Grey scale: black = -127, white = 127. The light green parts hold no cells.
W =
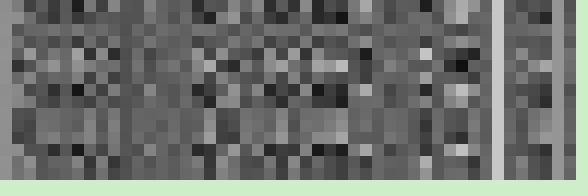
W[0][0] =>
14
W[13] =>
[17, -16, 14, -43, -28, -28, 2, -73, -4, -73, -48, -27, -44, -28, -35, -22, -5, -72, 12, -18, -50, -55, -10, -69, 7, -62, -23, -50, -64, -40, -70, -23, -31, -33, -15, 45, -39, -30, -34, -73, -22, 71, -33, 0, -45, -59, 21, -22]
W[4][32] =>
-19
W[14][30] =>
-50
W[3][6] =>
-68
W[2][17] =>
-15
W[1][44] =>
-62
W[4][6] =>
32
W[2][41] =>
71
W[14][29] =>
-34
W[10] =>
[16, -49, -58, -15, -18, -27, -35, 3, -42, -1, -43, -26, -26, -39, -21, -36, -34, 13, -61, -50, -11, -17, -30, 9, -47, -13, -16, -4, 13, -27, -15, -36, -20, -24, -40, -74, -19, -42, -48, -5, -35, 71, -24, -48, -11, 5, 21, -30]
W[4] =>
[18, -32, 24, -37, -8, -23, 32, -77, 9, -83, -49, -20, -58, -38, -30, -23, 18, -57, 14, -38, -47, -68, 14, -58, 27, -76, 7, -35, -40, -50, -99, -25, -19, -30, -14, 68, -35, -50, -71, -91, -23, 71, -29, 8, -35, -42, 21, -15]
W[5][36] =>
-12
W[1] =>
[15, 14, -17, -51, -71, -38, -70, -53, -37, -40, -44, -44, -11, -27, -45, -22, -61, -91, -2, 19, -52, -21, -66, -83, -41, -23, -86, -76, -106, -16, 1, -20, -56, -40, -20, -21, -45, 15, 45, -26, -23, 71, -40, -24, -62, -88, 21, -39]
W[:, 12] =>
[1, -11, -39, -12, -58, -49, -43, 5, -21, -28, -26, -36, 3, -44, -35]
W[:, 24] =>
[-77, -41, -18, -56, 27, -16, 1, -76, -26, -40, -47, -34, -70, 7, -8]
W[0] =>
[14, -4, -62, -35, -68, -39, -97, -7, -63, 5, -41, -44, 1, -28, -37, -30, -82, -42, -46, 3, -28, 4, -81, -37, -77, 9, -87, -50, -63, -7, 39, -27, -51, -35, -36, -97, -34, 10, 42, 18, -30, 71, -35, -54, -43, -52, 21, -45]
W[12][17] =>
-74
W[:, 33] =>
[-35, -40, -26, -33, -30, -18, -31, -38, -38, -25, -24, -21, -39, -33, -34]
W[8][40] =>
-22
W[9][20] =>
-15
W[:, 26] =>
[-87, -86, -7, -64, 7, 34, -19, -102, -68, -17, -16, 8, -103, -23, -35]
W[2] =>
[17, -42, -25, -24, -14, -26, -9, -29, -21, -34, -46, -24, -39, -19, -25, -31, -13, -15, -31, -45, -25, -37, -13, -18, -18, -38, -7, -16, -8, -36, -48, -32, -20, -26, -30, -18, -25, -45, -57, -39, -30, 71, -26, -26, -20, -14, 21, -24]
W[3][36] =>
-33
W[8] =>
[15, 6, -6, -49, -59, -35, -48, -61, -27, -52, -45, -39, -21, -29, -42, -22, -44, -88, 4, 9, -52, -32, -49, -81, -26, -35, -68, -70, -96, -24, -21, -20, -49, -38, -18, 1, -43, 2, 22, -42, -22, 71, -39, -16, -58, -81, 21, -34]
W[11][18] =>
-63
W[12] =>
[14, 13, -46, -45, -81, -41, -101, -27, -58, -11, -41, -48, 3, -26, -44, -26, -85, -74, -26, 22, -41, 0, -87, -65, -70, 2, -103, -71, -97, -6, 37, -22, -60, -39, -29, -73, -41, 24, 64, 6, -26, 71, -40, -44, -58, -78, 21, -46]
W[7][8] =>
-62
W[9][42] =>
-25

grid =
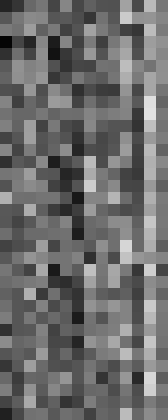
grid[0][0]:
-91
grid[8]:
[4, -64, -23, -40, 27, 22, -60, -16, -44, -30, 5, -38, 94, -26]
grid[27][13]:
-9
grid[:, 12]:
[58, 20, 60, 29, 34, -12, 38, 38, 94, 97, 63, 26, 57, 48, 51, 25, 48, 32, 70, 54, 46, 14, 78, 12, 18, 74, 57, 25, 69, 47, 26, 87, 79, -4, 12]
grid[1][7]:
-73
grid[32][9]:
-50
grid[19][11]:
-22
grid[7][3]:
-48
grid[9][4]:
-27
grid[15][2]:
11
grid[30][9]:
-51
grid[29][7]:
-36
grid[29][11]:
-8
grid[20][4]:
-58
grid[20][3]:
30
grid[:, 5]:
[6, -38, -62, 5, -72, -77, -52, -16, 22, -17, -53, -44, 13, -58, -90, -81, -45, -87, 3, -14, -17, -11, -11, -82, -61, -31, -37, -29, -56, -24, -50, 21, -19, -76, -16]
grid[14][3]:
-40
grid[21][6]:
2
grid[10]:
[0, -28, 31, -60, -6, -53, -62, 8, -34, -43, -43, -76, 63, -12]
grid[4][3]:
15
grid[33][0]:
-59
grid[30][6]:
-42
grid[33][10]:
-20
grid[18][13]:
-7
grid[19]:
[-17, -44, -20, -20, -16, -14, -98, -23, -30, -16, 16, -22, 54, -10]
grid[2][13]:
-4
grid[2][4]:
-5
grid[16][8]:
4
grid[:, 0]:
[-91, -40, -5, -123, -79, -37, -28, -47, 4, -13, 0, -60, 6, -79, -10, -44, 48, -39, -40, -17, -61, -39, -9, -20, -30, -16, -2, -78, 12, -42, -73, -22, -1, -59, -95]
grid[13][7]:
59
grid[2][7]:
34
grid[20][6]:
-24
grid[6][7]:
-29
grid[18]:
[-40, -59, -39, -3, -23, 3, -80, -21, -15, 12, 13, -31, 70, -7]
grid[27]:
[-78, -41, -39, 2, -61, -29, -39, -14, -8, -1, 48, -29, 25, -9]

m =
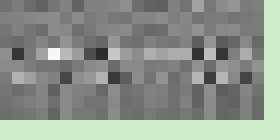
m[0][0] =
-14
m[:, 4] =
[-9, 10, 11, -10, 120, -10, 1, -30, -17, -27]
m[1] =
[1, 2, 7, 9, 10, -5, 10, -6, 1, -8, -10, 5, 5, 11, -1, 7, -12, -5, -3, -10, -7, -4]
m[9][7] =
-7
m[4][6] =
28
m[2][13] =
-18
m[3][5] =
19
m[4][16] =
-77
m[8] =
[-14, -8, -2, 5, -17, 9, -1, -12, -11, 8, -19, -13, 0, -4, -14, 1, -28, 11, -25, -28, 0, -21]
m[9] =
[-18, -13, -9, -2, -27, 9, -8, -7, -16, 11, -15, -18, -6, -13, -17, -7, -18, 10, -25, -22, 1, -20]
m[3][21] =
-22
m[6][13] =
18
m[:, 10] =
[14, -10, 10, -12, 28, 9, -33, -15, -19, -15]
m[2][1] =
1
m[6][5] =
-57
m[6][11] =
12
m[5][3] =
-12
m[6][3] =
8
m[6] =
[-6, 49, 32, 8, 1, -57, 14, 24, 50, -69, -33, 12, -12, 18, -19, -1, 53, -65, 53, 8, -59, -1]
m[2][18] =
8
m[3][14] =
-9

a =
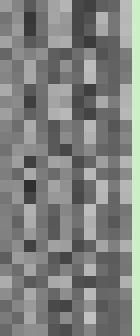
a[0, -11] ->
29
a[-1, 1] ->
6
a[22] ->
[1, -18, 37, -14, -30, 2, -22, 54, -18, -33, -9]
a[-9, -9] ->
25
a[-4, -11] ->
13
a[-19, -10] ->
2
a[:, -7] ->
[35, 37, 24, 39, -32, -31, -39, 41, 36, 47, -42, -38, -38, 34, -20, 35, 24, -29, -39, -38, 33, -38, -30, 40, -24, -54, -33, -41]
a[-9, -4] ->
52
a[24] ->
[13, -14, 41, 0, -24, 14, -21, 57, -24, -22, 1]
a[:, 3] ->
[-4, -16, -14, -25, 15, -16, -9, -14, -16, -18, -15, -7, 8, -14, -3, -9, -2, -6, -13, -5, -10, 9, -14, -26, 0, -3, -9, 13]
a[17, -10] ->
-10
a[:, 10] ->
[58, 54, 57, 50, -4, -10, -4, 48, 50, 55, -4, 6, -10, 52, 9, 54, 51, -9, -3, -1, 47, -8, -9, 48, 1, -16, -15, -11]
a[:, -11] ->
[29, -11, -2, 34, -25, 10, 5, 43, 6, 31, 3, -2, -14, 3, -1, 11, -9, -1, 2, 1, -5, -33, 1, 44, 13, -22, -4, -22]
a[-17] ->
[-2, -4, 36, -7, -38, 11, -12, 48, -13, -29, 6]
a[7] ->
[43, 3, -38, -14, 41, 44, -41, -64, -23, -29, 48]
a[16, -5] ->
-54
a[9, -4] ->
-59
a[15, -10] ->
14
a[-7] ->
[-33, 28, 18, 9, -38, -58, -8, 9, -34, -36, -8]
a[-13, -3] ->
56
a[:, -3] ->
[-32, 51, 39, -34, -43, -24, -15, -23, 41, -22, -13, -13, -25, 31, -17, 56, 53, -15, -18, -16, 36, -34, -18, -35, -24, -40, -22, -29]
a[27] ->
[-22, 6, 14, 13, -41, -50, -19, 4, -29, -31, -11]
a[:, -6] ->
[52, 25, 21, 44, -41, 16, -8, 44, 24, 56, -2, 11, -56, 29, 8, 17, 24, 6, 14, 14, 30, -58, 2, 45, 14, -58, 12, -50]
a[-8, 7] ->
-31
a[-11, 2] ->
49
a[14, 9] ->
-27
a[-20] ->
[6, 11, -64, -16, 36, 24, -54, -31, 41, -2, 50]
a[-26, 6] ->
-55

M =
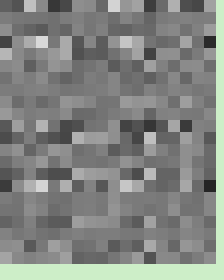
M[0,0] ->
-31
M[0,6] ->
14
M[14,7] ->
29
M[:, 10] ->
[22, 3, -28, 69, 5, -16, -21, -11, 26, 0, -60, -23, -21, 18, -23, 70, -3, 3, -21, -7, -18, 4]
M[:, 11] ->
[34, -8, -19, 40, 35, -31, -15, -17, 19, 10, -45, -57, -31, 4, -51, 40, -5, -5, -36, -8, -33, 26]
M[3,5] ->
42
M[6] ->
[-13, 5, -2, 11, -13, -28, -18, -2, -7, 5, -21, -15, -31, -14, 8, -24, 4, 2]
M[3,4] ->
-7
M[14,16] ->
-1
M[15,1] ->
12
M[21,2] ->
1
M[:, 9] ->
[83, -17, -24, 19, -14, -36, 5, 5, -10, -4, 16, 15, -36, -5, 19, 14, 15, 20, 11, -2, -37, -9]
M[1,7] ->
-8
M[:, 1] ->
[-44, -8, -17, 13, 9, 12, 5, -4, -19, 6, 30, -27, 17, -1, -29, 12, -11, -12, -17, -8, 15, 8]
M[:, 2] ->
[64, -10, -28, 44, -5, -32, -2, 0, -5, -3, -8, -2, -26, 6, 2, 49, 6, 12, 0, -3, -38, 1]
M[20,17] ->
-18
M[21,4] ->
11
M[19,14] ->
-7
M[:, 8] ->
[-23, -4, 0, -35, -36, -3, -7, -2, -11, -12, -9, 30, 0, -12, 25, -40, -6, -7, 16, -2, 0, -25]
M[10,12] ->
-73
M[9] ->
[25, 6, -3, 0, -1, 10, -21, -20, -12, -4, 0, 10, -26, 1, 3, -6, -7, 8]
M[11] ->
[-51, -27, -2, -32, -46, -57, 48, 28, 30, 15, -23, -57, 63, -27, -26, 31, 4, -39]
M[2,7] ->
-9
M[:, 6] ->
[14, 0, 4, -41, -46, -18, -18, -8, 14, -21, -48, 48, -16, -9, 43, -33, -3, -3, 29, 0, -16, -28]
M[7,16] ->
-8
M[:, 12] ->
[-66, -26, -22, -11, -60, 32, -31, 1, 22, -26, -73, 63, 28, -15, 58, -16, -4, -12, 34, 1, 41, -44]
